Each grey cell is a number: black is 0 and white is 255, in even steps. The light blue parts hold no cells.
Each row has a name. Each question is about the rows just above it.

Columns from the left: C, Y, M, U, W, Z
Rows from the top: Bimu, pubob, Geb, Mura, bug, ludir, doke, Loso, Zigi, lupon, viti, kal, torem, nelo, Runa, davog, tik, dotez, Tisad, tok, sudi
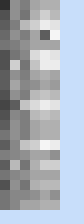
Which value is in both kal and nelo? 126
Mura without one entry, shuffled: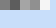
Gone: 105
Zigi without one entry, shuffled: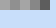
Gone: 155
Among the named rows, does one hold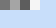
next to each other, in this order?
no

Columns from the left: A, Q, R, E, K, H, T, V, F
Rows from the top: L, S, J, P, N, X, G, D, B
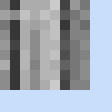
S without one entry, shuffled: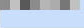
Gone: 161
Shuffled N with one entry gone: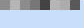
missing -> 152
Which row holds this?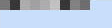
J

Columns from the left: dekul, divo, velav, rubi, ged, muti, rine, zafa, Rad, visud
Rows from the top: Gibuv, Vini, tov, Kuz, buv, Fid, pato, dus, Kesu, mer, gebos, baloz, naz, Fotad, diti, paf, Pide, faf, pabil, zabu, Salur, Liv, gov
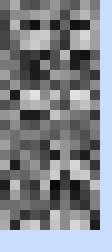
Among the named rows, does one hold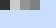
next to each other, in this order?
no
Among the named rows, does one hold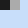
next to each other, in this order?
yes
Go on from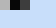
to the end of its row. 17 79 194
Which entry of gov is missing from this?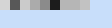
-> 40
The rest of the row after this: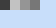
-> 109 50
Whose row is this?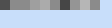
Vini

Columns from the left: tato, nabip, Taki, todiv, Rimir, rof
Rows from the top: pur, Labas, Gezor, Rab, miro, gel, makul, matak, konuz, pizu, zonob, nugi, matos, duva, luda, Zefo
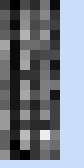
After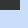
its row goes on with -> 117 52
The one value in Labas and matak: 52
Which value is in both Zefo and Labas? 52
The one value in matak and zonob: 21

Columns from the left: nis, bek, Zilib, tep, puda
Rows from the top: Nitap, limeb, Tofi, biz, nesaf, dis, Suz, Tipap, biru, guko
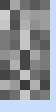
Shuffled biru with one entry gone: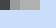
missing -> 57
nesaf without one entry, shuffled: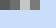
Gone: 100
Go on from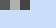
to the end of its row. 132 121

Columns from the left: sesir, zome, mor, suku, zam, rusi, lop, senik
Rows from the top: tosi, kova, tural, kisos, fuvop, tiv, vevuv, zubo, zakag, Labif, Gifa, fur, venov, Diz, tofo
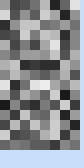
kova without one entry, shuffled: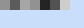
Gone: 214
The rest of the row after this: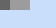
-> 146 196 82 176
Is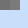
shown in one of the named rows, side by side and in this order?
yes
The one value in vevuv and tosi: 185
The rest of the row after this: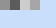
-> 36 146
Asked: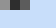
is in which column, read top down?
zam
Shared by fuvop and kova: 166

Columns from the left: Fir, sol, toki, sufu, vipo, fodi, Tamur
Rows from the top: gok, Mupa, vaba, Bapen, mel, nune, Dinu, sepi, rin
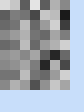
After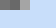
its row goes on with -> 125
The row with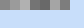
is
Bapen
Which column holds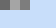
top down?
sufu

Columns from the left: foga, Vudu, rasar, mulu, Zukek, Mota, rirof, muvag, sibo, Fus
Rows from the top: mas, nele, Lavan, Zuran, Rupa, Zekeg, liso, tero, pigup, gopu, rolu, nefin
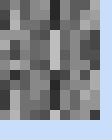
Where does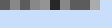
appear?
mas
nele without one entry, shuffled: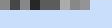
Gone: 159
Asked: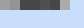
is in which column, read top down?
Fus
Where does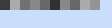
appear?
gopu
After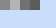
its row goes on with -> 80 190 92 136 148 59
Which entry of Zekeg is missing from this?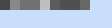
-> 125
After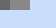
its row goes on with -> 71

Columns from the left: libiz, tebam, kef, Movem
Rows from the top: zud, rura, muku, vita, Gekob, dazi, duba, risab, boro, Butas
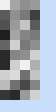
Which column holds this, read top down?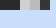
libiz
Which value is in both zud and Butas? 154
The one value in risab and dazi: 208
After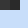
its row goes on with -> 154 208
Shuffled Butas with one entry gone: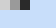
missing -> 54

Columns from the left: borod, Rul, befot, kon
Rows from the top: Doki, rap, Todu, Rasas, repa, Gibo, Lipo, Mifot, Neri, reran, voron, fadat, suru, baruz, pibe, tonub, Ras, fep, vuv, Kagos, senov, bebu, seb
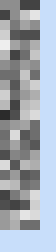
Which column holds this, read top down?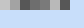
befot
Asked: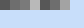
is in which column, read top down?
befot
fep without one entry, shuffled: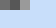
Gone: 99

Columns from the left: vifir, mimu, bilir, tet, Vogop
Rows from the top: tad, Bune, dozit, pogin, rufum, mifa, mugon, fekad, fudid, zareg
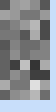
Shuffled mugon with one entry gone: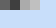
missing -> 52
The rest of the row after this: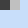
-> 52 171
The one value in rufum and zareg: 109
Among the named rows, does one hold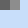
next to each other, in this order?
yes
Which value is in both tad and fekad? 141

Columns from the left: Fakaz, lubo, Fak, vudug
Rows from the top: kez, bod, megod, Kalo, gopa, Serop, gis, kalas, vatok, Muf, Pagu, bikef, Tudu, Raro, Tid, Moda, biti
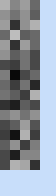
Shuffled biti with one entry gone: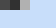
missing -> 166
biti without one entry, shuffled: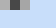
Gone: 49
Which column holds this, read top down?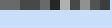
vudug
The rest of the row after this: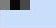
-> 105
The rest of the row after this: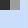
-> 105
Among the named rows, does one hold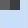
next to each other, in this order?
yes
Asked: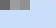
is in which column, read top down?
Fakaz

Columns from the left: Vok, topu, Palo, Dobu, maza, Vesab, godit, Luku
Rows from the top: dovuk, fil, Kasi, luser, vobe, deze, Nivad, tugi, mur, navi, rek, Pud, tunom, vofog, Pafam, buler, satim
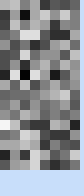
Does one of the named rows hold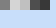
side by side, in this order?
yes
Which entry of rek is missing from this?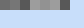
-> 127
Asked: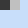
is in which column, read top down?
Dobu
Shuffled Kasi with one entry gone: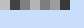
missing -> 136
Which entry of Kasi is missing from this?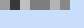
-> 66
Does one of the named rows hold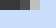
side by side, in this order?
no
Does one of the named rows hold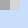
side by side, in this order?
yes

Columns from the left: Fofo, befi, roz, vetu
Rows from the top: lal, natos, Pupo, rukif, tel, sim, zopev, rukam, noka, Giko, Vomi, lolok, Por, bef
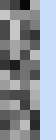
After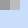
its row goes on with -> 125 188
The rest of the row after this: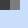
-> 188 40
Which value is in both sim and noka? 188
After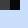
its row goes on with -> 176
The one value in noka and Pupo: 125
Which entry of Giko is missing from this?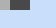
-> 83
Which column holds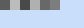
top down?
befi

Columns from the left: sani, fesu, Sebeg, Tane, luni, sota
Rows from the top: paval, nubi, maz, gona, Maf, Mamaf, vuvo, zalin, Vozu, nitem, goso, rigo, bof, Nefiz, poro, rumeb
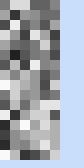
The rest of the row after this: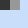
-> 142 109 109
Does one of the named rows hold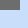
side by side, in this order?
yes
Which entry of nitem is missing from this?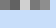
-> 152
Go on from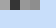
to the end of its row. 109 109
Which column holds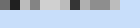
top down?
fesu
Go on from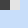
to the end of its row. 164 65

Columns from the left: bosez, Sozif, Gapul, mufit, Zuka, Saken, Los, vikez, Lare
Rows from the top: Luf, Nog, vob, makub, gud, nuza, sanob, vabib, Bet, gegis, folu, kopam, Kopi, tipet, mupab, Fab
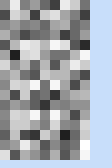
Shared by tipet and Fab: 105
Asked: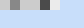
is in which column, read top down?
Gapul
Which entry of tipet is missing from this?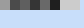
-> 194

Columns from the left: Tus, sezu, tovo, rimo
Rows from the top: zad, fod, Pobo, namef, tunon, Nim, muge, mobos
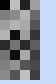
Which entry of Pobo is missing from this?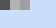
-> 169
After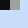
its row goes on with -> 52

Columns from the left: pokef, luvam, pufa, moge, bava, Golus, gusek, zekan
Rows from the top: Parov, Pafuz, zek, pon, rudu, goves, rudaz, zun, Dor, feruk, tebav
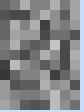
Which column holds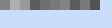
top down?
moge
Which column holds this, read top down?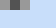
zekan
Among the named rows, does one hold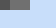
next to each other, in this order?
no

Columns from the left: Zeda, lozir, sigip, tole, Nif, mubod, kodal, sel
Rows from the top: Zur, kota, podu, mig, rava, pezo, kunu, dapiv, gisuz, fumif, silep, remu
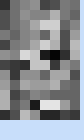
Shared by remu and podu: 79
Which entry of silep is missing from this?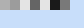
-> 91
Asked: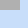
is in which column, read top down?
Zeda

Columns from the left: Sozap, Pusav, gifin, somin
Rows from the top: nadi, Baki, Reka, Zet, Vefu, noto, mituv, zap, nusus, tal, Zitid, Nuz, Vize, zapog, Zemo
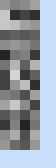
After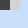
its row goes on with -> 56 96
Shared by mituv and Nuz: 117
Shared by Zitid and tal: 161

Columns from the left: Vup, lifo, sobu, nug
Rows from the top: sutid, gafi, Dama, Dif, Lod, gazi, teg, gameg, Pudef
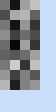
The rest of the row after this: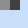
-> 108 76
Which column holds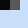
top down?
lifo
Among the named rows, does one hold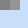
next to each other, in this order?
yes
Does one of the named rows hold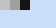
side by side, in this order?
no
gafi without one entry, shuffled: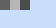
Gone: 170

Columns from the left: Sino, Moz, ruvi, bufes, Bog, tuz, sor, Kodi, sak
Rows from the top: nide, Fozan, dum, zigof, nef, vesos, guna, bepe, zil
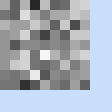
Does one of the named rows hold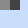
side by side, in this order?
no
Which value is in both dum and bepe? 159
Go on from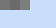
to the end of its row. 189 125 159
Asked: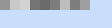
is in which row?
guna
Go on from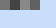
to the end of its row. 201 201
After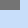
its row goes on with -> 49 87 168 125 107 159 97

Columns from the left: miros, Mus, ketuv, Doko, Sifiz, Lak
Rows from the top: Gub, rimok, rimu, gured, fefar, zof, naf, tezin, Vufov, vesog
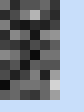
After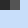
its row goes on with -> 84 104 54
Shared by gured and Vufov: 104

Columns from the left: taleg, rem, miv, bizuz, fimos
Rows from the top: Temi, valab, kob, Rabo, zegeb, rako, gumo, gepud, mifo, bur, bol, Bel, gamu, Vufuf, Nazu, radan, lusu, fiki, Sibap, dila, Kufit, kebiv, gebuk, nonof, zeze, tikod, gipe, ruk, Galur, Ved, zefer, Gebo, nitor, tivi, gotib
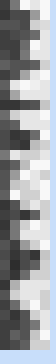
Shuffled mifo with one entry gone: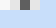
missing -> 239
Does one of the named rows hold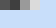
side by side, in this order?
no
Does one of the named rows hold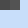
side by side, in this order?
yes
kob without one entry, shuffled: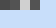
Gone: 219

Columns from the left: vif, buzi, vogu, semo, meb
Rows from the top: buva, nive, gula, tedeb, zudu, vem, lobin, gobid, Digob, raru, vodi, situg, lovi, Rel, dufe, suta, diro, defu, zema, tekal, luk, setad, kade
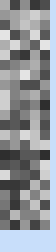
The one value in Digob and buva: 77
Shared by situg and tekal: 130
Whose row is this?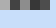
buva
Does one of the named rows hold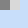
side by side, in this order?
yes
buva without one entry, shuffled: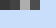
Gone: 141

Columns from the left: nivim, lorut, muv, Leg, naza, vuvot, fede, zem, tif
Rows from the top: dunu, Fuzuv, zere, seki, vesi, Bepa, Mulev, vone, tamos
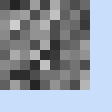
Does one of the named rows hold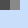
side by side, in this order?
yes
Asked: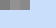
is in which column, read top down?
nivim
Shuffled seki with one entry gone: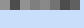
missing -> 86

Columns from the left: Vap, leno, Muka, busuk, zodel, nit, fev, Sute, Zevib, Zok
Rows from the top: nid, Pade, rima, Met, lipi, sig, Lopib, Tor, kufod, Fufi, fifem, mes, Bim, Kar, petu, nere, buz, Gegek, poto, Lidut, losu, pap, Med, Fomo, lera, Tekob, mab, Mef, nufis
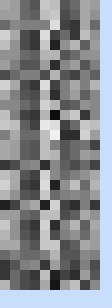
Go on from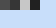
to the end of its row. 145 180 95 157
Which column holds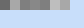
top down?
leno
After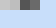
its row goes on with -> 168 157
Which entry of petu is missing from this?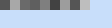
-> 116
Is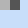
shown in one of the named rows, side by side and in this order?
yes

